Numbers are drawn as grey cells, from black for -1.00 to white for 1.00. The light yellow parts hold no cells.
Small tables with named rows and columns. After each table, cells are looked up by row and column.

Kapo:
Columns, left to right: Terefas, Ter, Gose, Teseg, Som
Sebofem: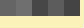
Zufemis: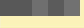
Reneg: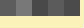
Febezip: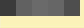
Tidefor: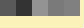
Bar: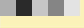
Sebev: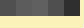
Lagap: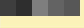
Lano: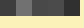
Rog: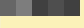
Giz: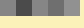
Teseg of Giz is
-0.13
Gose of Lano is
-0.43
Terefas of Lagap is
-0.51
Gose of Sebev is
-0.25
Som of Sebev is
-0.63
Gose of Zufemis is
-0.13
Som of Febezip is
-0.39
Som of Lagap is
-0.32
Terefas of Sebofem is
-0.21
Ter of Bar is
-0.67
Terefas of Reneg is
-0.27
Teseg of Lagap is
-0.22
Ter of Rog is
-0.02
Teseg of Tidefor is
-0.04
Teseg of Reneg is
-0.29
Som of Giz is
0.14

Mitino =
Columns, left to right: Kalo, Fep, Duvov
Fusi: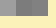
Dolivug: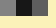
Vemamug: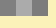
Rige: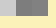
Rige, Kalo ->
0.60
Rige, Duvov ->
0.01
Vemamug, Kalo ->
0.00
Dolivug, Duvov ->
-0.26
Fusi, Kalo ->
0.24
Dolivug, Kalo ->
0.02
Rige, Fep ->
-0.02
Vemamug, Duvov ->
-0.03
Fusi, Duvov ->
0.01
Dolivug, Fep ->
-0.82
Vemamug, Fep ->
0.34
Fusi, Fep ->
-0.03

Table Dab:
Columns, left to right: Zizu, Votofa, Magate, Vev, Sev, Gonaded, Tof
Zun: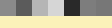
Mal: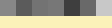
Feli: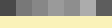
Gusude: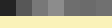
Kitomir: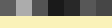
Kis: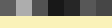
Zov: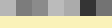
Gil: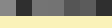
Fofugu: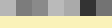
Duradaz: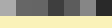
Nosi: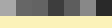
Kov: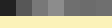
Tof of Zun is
-0.07
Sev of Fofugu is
0.33
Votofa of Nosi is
-0.20
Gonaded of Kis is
-0.32
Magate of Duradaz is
-0.21
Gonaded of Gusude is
-0.16
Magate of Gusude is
-0.06
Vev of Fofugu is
0.46
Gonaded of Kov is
-0.15
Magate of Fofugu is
0.08
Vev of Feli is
0.21
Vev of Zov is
0.47
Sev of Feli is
0.11
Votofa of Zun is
-0.29
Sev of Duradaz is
-0.28
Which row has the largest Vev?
Zun

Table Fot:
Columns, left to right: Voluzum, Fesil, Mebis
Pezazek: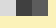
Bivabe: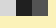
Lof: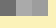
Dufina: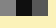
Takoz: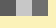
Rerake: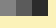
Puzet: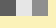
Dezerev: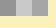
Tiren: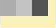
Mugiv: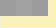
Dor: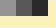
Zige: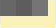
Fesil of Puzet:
0.80
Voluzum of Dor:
0.16
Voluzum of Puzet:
-0.26
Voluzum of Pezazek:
0.71
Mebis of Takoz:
-0.13
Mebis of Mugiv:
0.22
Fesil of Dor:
-0.31
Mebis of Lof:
0.23
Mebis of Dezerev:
0.30
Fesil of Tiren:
0.53
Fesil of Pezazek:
-0.50

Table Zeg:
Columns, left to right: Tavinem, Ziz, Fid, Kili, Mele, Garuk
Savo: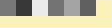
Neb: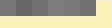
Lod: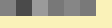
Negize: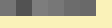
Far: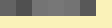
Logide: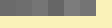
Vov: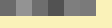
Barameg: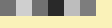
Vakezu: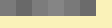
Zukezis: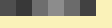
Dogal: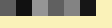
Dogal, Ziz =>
-0.87
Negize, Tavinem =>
-0.09
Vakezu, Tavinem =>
-0.04
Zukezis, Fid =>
-0.14
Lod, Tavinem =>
0.01
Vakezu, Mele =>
-0.05
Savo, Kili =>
-0.10
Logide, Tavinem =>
-0.16
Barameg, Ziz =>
0.62
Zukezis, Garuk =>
-0.49
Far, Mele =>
-0.10
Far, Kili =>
-0.07
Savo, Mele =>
0.29
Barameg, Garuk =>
-0.02
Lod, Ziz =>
-0.42
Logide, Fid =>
-0.08
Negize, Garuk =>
-0.18
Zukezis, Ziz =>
-0.56

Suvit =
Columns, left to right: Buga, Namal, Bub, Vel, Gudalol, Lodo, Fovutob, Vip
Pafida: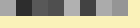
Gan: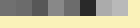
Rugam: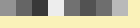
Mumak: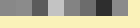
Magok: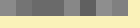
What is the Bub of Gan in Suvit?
-0.32
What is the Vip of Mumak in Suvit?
0.08
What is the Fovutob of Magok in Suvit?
0.11
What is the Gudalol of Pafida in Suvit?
0.39
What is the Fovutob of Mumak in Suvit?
-0.64
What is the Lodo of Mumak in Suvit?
-0.15
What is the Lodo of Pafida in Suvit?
-0.48
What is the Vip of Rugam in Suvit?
0.45
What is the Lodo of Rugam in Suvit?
-0.36
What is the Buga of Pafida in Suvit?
0.31
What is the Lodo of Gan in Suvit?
-0.68
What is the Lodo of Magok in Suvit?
-0.25
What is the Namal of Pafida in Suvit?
-0.65

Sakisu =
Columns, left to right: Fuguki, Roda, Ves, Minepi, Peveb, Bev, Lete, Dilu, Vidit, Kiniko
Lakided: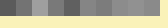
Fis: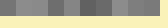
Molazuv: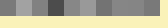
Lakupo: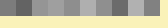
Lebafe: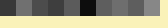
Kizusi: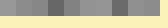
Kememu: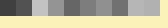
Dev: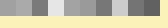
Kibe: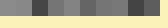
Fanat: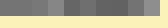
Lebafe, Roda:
-0.12
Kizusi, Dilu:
-0.16
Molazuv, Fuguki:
-0.04
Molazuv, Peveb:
0.06
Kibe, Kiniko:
-0.27
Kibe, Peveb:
0.03
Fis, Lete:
-0.17
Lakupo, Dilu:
-0.16
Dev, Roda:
0.33
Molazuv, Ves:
0.01
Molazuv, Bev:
0.20
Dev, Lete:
-0.07
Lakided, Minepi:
-0.05
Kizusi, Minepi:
-0.19
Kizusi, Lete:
0.17
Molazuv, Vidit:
0.04
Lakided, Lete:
-0.03
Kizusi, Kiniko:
0.10
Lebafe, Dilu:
-0.14

